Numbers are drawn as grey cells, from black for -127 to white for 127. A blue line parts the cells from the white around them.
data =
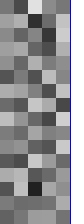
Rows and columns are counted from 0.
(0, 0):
-8
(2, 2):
5
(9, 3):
0
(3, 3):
-50
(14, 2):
-17
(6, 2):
0
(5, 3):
60
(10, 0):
9
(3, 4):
48
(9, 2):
37
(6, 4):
65
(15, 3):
29
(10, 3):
-43
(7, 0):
-20
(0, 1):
-53
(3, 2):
-26
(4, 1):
-24
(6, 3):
-49
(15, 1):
-8
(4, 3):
-3
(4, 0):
16
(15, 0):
-29
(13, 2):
-94
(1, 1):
48

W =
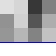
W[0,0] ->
96
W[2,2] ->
3
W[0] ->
[96, 86, -72, 1]
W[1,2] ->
-42

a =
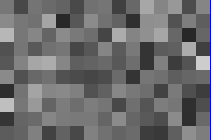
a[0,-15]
-8
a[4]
[-40, 3, 38, 44, 6, -32, -28, -22, -39, -17, -75, 0, -67, -43, 77]
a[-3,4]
-3
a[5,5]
-52
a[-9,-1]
-33
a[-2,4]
-4
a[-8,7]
-58
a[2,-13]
6
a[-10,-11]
-28
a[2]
[55, -8, 6, -27, 11, -6, -17, -58, 44, 4, 16, 38, -24, -88, -25]
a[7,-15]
63
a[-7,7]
5
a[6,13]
-48
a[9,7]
-14
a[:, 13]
[-51, -1, -88, 44, -43, -25, -48, -80, -81, 15]
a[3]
[-46, -9, -38, -14, -9, -57, -40, 5, -36, -6, -75, -35, -31, 44, -63]
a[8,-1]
-22
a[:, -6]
[-23, -80, 4, -6, -17, -75, -7, -16, -25, -20]
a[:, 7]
[-10, -14, -58, 5, -22, -51, -30, -10, -26, -14]
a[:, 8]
[-63, -29, 44, -36, -39, -20, 7, -55, 11, -27]
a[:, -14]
[-55, -8, -8, -9, 3, -46, -11, -8, -26, -28]
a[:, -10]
[-54, -40, -6, -57, -32, -52, 0, -17, -6, -55]
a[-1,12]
-32
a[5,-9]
-57
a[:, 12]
[24, -45, -24, -31, -67, -33, -5, -9, 11, -32]
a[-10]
[-8, -55, -11, -21, -28, -54, -14, -10, -63, -23, 39, 5, 24, -51, 5]
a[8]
[-74, -26, -21, 6, -4, -6, -6, -26, 11, -25, -38, -50, 11, -81, -22]

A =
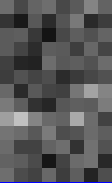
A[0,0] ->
-18
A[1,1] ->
-102
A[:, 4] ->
[-55, -43, -55, -37, -39, -84, -63, -40, -28, -50, -17, -60, -66]
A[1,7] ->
-66
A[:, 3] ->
[-17, -84, -107, -34, -18, -49, -59, -89, -22, -4, -28, -105, -23]
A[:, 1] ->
[-55, -102, -33, -59, -90, -45, -85, -33, 65, -19, -61, -34, -51]
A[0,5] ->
-37
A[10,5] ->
-77
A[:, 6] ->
[4, -85, -46, -24, -45, -56, 35, -35, -19, -20, -14, -13, -92]
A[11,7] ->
-87
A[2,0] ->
-36
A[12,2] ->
-61
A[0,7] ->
-28
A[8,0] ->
31
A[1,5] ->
-6
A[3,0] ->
-36
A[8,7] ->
-61
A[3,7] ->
-58
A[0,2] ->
-27
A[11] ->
[-29, -34, -52, -105, -60, -20, -13, -87]

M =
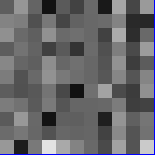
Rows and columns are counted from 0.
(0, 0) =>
-33
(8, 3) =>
-108
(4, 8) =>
18
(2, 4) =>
-21
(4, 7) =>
-43
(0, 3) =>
-109
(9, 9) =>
-43
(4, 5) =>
-15
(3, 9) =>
-53
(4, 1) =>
-25
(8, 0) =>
-37
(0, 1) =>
22
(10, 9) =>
-43
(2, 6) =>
-23
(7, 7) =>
-23
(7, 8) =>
-3
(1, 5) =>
-29
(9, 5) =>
-27
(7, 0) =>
-3
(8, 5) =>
-32
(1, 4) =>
-58
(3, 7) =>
-47
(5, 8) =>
6
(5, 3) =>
18
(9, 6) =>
-25
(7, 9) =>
-65
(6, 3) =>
-11
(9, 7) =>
-61
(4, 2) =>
-32
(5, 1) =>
-45
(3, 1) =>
-12
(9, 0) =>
-20

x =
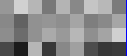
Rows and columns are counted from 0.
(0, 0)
23
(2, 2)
17
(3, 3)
-71
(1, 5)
37
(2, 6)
15
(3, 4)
8
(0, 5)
8
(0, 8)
-4
